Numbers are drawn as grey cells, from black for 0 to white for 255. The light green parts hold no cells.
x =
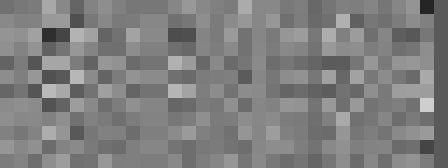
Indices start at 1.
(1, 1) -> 113
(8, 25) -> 111
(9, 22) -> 123
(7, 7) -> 115
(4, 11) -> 128
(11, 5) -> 131
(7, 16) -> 140
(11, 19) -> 135
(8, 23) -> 116
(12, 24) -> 118
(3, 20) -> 122
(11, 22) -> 126
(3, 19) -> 134
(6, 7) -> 139
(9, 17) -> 125
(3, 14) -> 79
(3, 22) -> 156
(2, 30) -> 140
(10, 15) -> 128
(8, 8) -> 110
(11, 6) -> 138
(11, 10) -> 127
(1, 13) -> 134
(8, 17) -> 144
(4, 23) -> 115
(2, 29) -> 124
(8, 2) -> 143
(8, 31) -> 206
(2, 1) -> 137
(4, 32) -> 90
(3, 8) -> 100
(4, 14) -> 104
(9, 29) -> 109
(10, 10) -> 109
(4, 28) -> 131
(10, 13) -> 139
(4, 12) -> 128
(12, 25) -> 141
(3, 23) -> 120
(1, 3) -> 123

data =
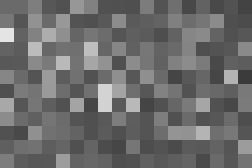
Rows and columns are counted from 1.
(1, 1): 106
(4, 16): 83
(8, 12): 81
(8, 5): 81
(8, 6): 164
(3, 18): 87
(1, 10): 79
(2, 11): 94
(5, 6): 115
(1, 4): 87
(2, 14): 109
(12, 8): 98
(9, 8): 89
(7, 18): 121
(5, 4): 122
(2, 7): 80
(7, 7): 113
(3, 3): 130
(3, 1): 228
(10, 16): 111
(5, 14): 140
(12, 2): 92
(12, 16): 106
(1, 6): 151
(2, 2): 85
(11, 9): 70
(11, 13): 75
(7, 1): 79
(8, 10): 185
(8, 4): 94
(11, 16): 99
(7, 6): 85
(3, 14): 134
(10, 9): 80
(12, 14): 100
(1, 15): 98
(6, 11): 143

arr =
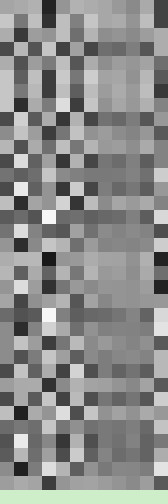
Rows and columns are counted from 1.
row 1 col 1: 165
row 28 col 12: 89
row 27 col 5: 66
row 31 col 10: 126
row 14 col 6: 203
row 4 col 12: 173
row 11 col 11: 170
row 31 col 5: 118
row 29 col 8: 118
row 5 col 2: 82
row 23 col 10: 132
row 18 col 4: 197
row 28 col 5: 138
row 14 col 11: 93
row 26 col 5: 159
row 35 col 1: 157
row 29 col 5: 66
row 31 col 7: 113
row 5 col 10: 150
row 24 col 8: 128
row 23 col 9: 117
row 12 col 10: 128
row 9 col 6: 178
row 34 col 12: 227
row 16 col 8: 104
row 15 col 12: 131
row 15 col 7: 188
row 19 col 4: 24
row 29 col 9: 99
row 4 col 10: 126
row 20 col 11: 170
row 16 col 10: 128
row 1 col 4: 36
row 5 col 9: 157
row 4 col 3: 84
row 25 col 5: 118
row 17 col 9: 131
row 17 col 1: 115
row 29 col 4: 197
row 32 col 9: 113

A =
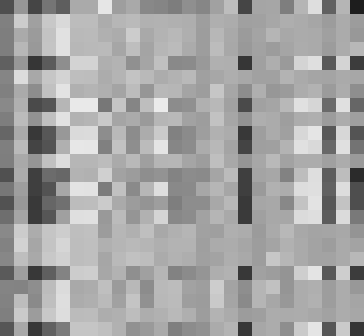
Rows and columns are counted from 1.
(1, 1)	79
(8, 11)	190
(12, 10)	185
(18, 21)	177
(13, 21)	130
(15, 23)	227
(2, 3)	160
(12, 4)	193
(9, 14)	162
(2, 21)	174
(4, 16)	188
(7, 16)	198
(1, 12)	133
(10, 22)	215
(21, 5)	219
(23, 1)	127
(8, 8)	119
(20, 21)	148
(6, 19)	161
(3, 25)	171
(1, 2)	150
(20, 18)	56
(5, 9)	179
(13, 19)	164
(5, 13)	137
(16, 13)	136
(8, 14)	144
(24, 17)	180
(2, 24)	156
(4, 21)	165
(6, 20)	161
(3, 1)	126
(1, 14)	143
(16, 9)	187
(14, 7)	226
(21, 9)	155
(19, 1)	135
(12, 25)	172

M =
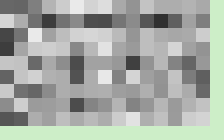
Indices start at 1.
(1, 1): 103
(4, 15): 147
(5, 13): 131
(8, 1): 140
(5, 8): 162
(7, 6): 165
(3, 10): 149
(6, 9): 130
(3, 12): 172
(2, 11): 85
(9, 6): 170
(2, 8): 75
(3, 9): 186
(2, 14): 161
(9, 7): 185
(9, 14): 205
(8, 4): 157
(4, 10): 154
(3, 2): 116
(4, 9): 166
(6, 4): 177
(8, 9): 180
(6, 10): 212
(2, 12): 48
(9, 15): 211
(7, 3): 102
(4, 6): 136
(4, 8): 226
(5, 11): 147
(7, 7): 173
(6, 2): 196
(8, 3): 155
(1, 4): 180
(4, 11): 190
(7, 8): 175

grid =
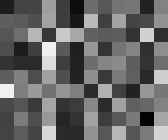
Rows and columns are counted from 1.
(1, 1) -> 29
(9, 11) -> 3
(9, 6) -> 50
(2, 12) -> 146
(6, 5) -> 79
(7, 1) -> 240
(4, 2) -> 28
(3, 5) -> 200
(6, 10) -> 95
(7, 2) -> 125
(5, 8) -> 133
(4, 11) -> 48
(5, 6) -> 34
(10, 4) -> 216
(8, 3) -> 58
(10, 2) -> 92
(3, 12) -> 47
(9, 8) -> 61
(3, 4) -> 55
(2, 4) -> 163
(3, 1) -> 85
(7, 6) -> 127
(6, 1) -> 94
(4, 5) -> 89
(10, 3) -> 68
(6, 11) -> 41
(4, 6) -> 31
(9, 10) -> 121

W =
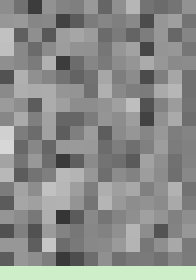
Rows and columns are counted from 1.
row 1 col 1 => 141
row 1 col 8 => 101
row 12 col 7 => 139
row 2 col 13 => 159
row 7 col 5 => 149
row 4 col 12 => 149
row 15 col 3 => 160
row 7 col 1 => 138
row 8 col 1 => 155
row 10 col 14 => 132
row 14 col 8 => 174
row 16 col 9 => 132
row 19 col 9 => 112
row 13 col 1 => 184
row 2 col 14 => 115
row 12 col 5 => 58
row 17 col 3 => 81
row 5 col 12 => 151
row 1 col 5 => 131
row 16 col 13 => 129
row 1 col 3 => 60
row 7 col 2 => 174
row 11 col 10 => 111
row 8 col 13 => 156
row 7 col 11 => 123
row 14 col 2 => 163
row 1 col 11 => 115
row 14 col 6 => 158
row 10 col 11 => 134
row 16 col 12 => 148
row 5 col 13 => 138
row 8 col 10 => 190
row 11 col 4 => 102
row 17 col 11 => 141
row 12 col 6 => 95
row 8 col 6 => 141

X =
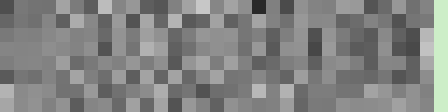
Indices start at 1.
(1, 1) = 79
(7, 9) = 113
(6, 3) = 112
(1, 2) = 120
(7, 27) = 163
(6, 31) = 141
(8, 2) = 139
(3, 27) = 90
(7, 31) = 129
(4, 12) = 160
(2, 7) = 136
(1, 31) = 131
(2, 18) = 118
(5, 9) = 129
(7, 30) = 145
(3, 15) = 150
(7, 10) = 128
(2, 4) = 133
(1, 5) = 163
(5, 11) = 125
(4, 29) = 83
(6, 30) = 97
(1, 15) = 199
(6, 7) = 127
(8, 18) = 134
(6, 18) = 119
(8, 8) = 138
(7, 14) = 117
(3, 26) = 103
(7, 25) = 116
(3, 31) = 183
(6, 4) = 131
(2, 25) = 100
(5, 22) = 133
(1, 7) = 93
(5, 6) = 107

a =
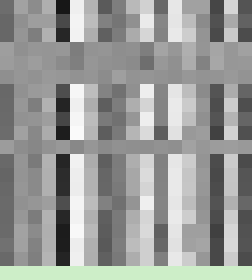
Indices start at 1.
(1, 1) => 109
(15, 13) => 230
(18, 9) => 125
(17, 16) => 64
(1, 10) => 185
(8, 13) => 234
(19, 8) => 96
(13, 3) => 138
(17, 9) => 121
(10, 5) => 29
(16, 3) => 124
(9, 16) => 84
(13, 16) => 73
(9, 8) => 122
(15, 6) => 244
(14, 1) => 104
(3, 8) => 96
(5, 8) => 145
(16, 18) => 78
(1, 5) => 23
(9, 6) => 245
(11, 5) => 152
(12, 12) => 129
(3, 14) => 205
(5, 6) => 127
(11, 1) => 156
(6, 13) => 143
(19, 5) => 36
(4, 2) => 144
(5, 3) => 157
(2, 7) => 188
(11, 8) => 139
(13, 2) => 148
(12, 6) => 241
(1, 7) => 179
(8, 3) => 126
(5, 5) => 139

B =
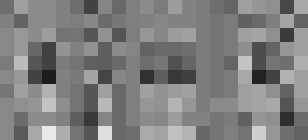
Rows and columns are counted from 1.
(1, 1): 110
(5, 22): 176
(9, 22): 108
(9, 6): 94
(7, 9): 105
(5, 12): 118
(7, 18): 159
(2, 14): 131
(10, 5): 174
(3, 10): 125
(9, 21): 46
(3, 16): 117
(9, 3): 140
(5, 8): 95
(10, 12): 163
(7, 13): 156
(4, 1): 136
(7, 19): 164
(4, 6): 130
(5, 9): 105
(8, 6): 116
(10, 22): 99
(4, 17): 123
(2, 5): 129
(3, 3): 140
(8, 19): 164
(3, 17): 123
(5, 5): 124
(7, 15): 124
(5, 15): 124
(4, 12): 106
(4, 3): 103
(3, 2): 152
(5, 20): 117
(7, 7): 86
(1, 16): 110
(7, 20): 143
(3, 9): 85
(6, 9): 135
